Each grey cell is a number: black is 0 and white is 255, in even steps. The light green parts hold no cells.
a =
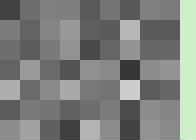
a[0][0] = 67
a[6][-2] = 147
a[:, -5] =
[89, 95, 74, 144, 120, 110, 179]
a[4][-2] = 92
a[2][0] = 110
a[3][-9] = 99
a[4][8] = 102
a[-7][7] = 128
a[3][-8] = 153
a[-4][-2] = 140
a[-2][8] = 133
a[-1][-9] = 141
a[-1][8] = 138
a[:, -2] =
[128, 91, 102, 140, 92, 140, 147]
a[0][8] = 123
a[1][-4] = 91
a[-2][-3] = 77
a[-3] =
[174, 106, 137, 169, 120, 115, 205, 92, 102]
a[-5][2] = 122
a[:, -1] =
[123, 89, 103, 147, 102, 133, 138]
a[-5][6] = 148

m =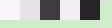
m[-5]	247
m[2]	61
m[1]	228
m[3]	240

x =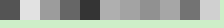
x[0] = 84
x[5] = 175
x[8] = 166

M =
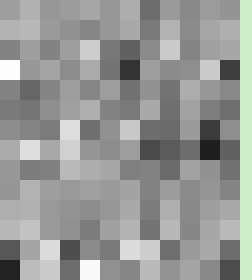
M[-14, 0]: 158
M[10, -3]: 136
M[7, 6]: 157
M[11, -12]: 183
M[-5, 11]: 132
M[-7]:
[171, 222, 168, 208, 149, 141, 157, 74, 91, 109, 31, 96]
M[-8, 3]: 221
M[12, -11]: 165
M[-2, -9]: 78
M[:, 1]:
[177, 184, 158, 152, 102, 117, 132, 222, 124, 178, 177, 194, 165, 188]
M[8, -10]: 129
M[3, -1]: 62
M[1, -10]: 154
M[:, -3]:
[136, 139, 132, 142, 172, 162, 154, 109, 161, 138, 136, 135, 154, 165]
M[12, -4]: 110
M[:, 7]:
[108, 121, 139, 158, 146, 168, 109, 74, 131, 130, 124, 116, 205, 186]
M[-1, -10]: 203
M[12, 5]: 122
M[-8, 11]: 142
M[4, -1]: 137
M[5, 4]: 175
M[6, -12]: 141
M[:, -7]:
[151, 152, 120, 116, 158, 130, 146, 141, 167, 154, 151, 160, 122, 144]
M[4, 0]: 131
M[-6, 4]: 173
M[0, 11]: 148
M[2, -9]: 158
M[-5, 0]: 150
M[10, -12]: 174
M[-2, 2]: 219

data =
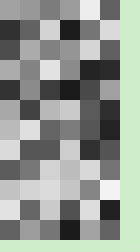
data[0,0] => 162
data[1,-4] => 211
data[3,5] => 43
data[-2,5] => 33
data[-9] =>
[172, 131, 226, 139, 36, 43]
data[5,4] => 90
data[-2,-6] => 226
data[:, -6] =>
[162, 49, 77, 172, 51, 168, 186, 218, 92, 194, 226, 98]
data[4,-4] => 60
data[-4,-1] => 116
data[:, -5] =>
[152, 98, 171, 131, 139, 66, 223, 86, 119, 212, 102, 157]
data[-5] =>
[218, 86, 87, 205, 49, 84]
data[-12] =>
[162, 152, 124, 155, 237, 97]
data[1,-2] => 117
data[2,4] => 213
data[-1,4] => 163
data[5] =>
[168, 66, 184, 202, 90, 47]
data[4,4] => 73
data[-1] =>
[98, 157, 118, 27, 163, 99]
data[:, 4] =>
[237, 117, 213, 36, 73, 90, 86, 49, 216, 133, 221, 163]

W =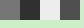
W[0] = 118
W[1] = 48
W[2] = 237
